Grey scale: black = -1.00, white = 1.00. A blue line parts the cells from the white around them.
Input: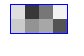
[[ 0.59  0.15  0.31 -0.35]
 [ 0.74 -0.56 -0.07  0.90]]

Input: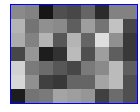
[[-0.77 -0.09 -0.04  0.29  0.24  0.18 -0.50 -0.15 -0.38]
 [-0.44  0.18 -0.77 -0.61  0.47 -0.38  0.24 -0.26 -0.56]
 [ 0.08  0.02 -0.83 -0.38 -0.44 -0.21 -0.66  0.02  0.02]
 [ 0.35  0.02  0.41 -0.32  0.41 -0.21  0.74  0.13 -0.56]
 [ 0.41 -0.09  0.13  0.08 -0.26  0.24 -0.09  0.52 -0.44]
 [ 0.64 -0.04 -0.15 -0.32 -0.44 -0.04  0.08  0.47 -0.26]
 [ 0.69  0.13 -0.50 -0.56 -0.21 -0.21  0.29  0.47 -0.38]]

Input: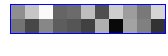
[[-0.10 -0.44  0.06 -0.27 -0.33 -0.49  0.38 -0.93  0.28  0.00 -0.61]
 [ 0.12  0.55  0.96 -0.21 -0.16  0.49 -0.38  0.61  0.23 -0.05  0.67]]

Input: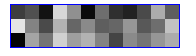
[[-0.97  0.29 -0.09  0.63  0.24  0.40  0.03 -0.47  0.08 -0.09  0.18  0.35]
 [-0.52 -0.37 -0.85  0.69  0.13 -0.91 -0.14 -0.63 -0.73 -0.42  0.35 -0.26]
 [ 0.79  0.03 -0.42  0.40 -0.20  0.08 -0.26 -0.20  0.18 -0.31 -0.14  0.52]]

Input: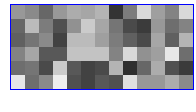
[[-0.25 -0.08  0.08 -0.48  0.47  0.47  0.25 -0.03 -0.25 -0.42  0.30 -0.25
   0.41]
 [-0.19  0.47 -0.03 -0.37  0.14  0.59  0.30 -0.08 -0.42 -0.54  0.19 -0.14
   0.03]
 [-0.14 -0.08 -0.42  0.59 -0.31 -0.48 -0.42  0.41 -0.64 -0.19  0.35 -0.37
  -0.54]
 [ 0.03  0.30 -0.31 -0.31  0.53  0.53  0.53  0.03  0.70  0.14  0.25  0.81
  -0.14]
 [ 0.19  0.08 -0.19  0.19  0.35  0.30  0.41 -0.59 -0.03  0.70  0.25  0.03
   0.70]
 [ 0.81 -0.14  0.08  0.87 -0.37 -0.48 -0.31 -0.37  0.75  0.19  0.19  0.35
   0.08]]

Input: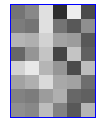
[[-0.19  0.17  0.54 -0.47  0.54 -0.25]
 [-0.09  0.07  0.76 -0.64  0.87 -0.41]
 [-0.03 -0.09  0.76 -0.09 -0.31  0.12]
 [ 0.02 -0.03  0.22  0.37 -0.19 -0.25]
 [ 0.12  0.07  0.48  0.02 -0.31  0.42]
 [ 0.27  0.37  0.71  0.32  0.27 -0.14]
 [ 0.42  0.37  0.65  0.27  0.22 -0.31]
 [ 0.65  0.82  0.42  0.17 -0.41  0.48]]

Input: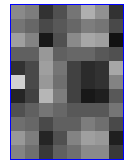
[[-0.71 -0.49  0.43 -0.02 -0.49 -0.81 -0.76 -0.31]
 [-0.61 -0.43  0.25 -0.08 -0.49 -0.66 -0.61  0.31]
 [-0.37 -0.25 -0.08 -0.19 -0.31 -0.31 -0.31 -0.08]
 [-0.25 -0.25  0.19 -0.25 -0.19 -0.19 -0.31 -0.37]
 [-0.13 -0.19 -0.43 -0.25 -0.25 -0.02 -0.13 -0.43]
 [-0.08 -0.19 -0.43 -0.31 -0.19 -0.02 -0.08 -0.43]
 [ 0.03 -0.13 -0.55 -0.25 -0.13  0.08  0.08 -0.55]
 [ 0.08 -0.02 -0.61 -0.37 -0.08  0.37  0.14 -0.61]
 [ 0.19 -0.02 -0.71 -0.37  0.03  0.25  0.19 -0.76]
 [ 0.25  0.03 -0.81 -0.37  0.08  0.31  0.25 -0.86]
 [ 0.64 -0.43  0.19 -0.13 -0.49 -0.66 -0.61  0.03]]

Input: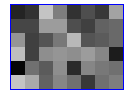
[[-0.95 -0.12 -0.29  0.11 -0.67  0.05 -0.06 -0.12]
 [-0.72 -0.61  0.54 -0.01 -0.61 -0.39 -0.56  0.28]
 [-0.45 -0.45  0.22  0.22 -0.39 -0.50 -0.23 -0.18]
 [ 0.17 -0.50 -0.34 -0.06  0.44 -0.34 -0.29 -0.18]
 [ 0.49 -0.50  0.11  0.17  0.11  0.22  0.05 -0.78]
 [ 0.54  0.33 -0.23  0.05 -0.12 -0.56 -0.12 -0.01]]
